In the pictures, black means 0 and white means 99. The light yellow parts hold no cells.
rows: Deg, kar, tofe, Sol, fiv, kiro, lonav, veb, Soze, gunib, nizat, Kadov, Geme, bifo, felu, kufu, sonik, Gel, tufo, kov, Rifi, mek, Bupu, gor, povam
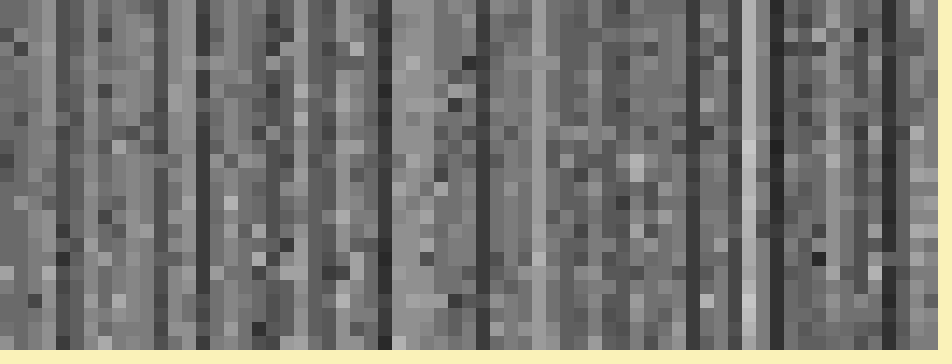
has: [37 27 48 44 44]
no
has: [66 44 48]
no

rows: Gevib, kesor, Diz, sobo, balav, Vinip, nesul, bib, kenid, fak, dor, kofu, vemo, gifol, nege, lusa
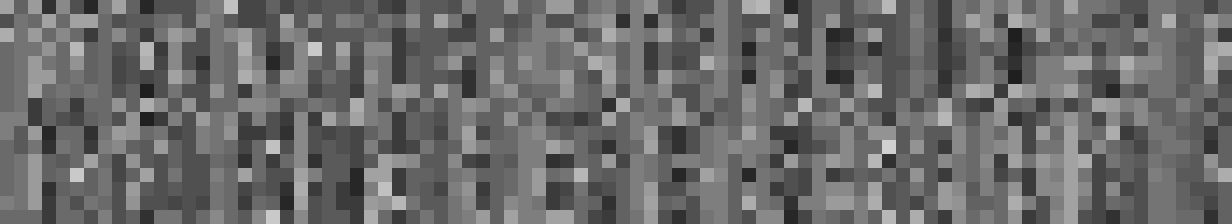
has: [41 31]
yes
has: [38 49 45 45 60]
yes

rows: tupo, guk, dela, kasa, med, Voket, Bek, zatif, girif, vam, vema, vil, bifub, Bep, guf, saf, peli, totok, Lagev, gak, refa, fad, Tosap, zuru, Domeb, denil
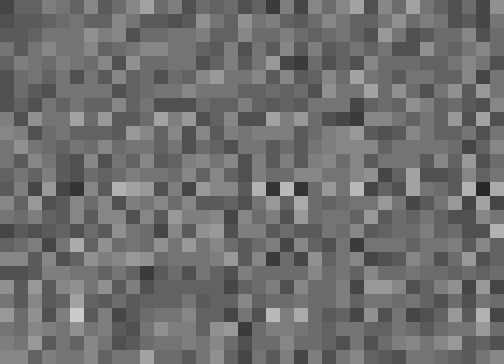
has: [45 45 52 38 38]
yes
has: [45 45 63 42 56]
yes
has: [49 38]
yes
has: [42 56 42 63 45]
no
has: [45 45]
yes
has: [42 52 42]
yes

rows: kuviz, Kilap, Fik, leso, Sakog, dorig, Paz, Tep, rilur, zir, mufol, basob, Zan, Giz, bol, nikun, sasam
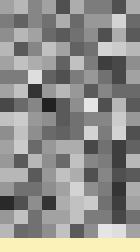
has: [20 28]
no
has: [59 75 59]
no
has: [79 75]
no
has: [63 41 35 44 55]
yes
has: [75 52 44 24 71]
no
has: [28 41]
yes

